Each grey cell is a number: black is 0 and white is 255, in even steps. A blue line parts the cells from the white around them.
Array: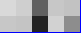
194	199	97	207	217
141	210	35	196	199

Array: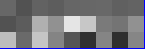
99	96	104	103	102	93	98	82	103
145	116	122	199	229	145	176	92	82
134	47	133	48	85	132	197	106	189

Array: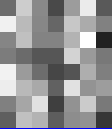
89	235	156	73	137	205	108
129	171	199	102	135	186	241
33	254	179	131	131	192	133
120	154	211	86	86	107	124
127	174	84	70	109	155	242
157	147	225	97	169	185	237
121	203	146	63	225	166	128
54	146	141	93	179	192	95

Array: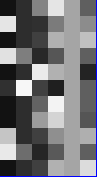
95	165	229	132	45	18
140	165	123	48	45	229
192	165	177	64	45	18
95	165	86	40	126	225
35	165	177	235	45	18
95	165	31	64	247	48
95	165	243	99	45	18
85	165	212	156	45	18
175	165	143	64	45	197
95	165	89	37	109	233
220	165	177	64	45	18

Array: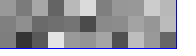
184	204	152	151	127	219	185	100	167	123	153
187	150	163	140	138	75	116	111	106	143	128
102	153	190	80	165	148	153	228	89	52	126

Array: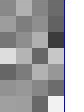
107	133	177	137
98	143	126	157
59	176	142	118
199	103	180	221
151	178	124	102
108	135	152	146
242	104	158	160

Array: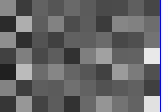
70	95	75	74	91	105	85	98	59	139
109	129	134	59	92	76	130	94	174	43
115	79	72	107	95	97	64	83	47	143
233	98	97	161	127	49	93	73	127	65
80	123	155	65	86	101	134	108	187	32
64	97	90	82	98	112	91	94	61	131
225	99	115	149	105	50	92	67	151	54

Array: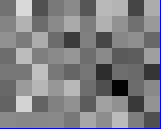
172	69	180	185	86	138	121	81	217	114
153	112	146	177	125	170	138	108	178	132
104	143	135	70	128	59	108	172	123	145
159	93	90	138	110	150	138	127	188	109
53	106	110	45	118	101	120	192	119	119
137	108	3	79	110	184	151	182	155	104
147	57	145	161	92	145	129	99	211	99
79	126	187	141	167	120	137	136	135	138

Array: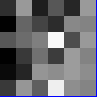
154	38	87	30	153	47
131	136	44	68	101	1
153	77	248	127	108	87
131	156	60	113	57	1
141	156	141	149	37	10
132	142	239	94	150	57
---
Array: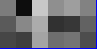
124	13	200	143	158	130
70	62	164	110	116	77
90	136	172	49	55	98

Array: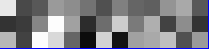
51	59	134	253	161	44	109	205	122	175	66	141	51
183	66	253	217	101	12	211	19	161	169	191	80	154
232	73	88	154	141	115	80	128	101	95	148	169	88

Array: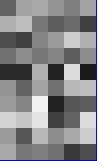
42	42	176	34	220	26
78	64	133	155	205	176
155	86	184	141	169	205
148	99	163	113	184	190
169	119	127	113	57	78
155	133	242	34	86	93
113	141	119	133	93	141
99	163	169	148	127	163
176	190	119	93	107	64
212	198	228	64	99	220

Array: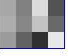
155	98	48	231
167	129	219	83
173	135	195	105

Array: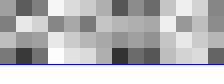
121	57	114	253	226	219	175	50	107	86	190	211	219	100
160	92	127	246	219	203	175	86	140	107	197	239	211	134
190	152	160	232	203	182	168	146	160	146	197	232	203	182
127	232	211	134	168	121	197	182	175	168	239	152	190	140

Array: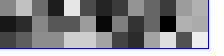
23	43	135	87	87	156	8	127	51	102	0	177	171
67	94	141	141	206	206	163	67	43	163	222	81	238
135	193	108	29	230	75	36	59	148	102	59	156	177

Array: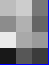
24	87	59
234	169	154
140	177	101
189	205	120
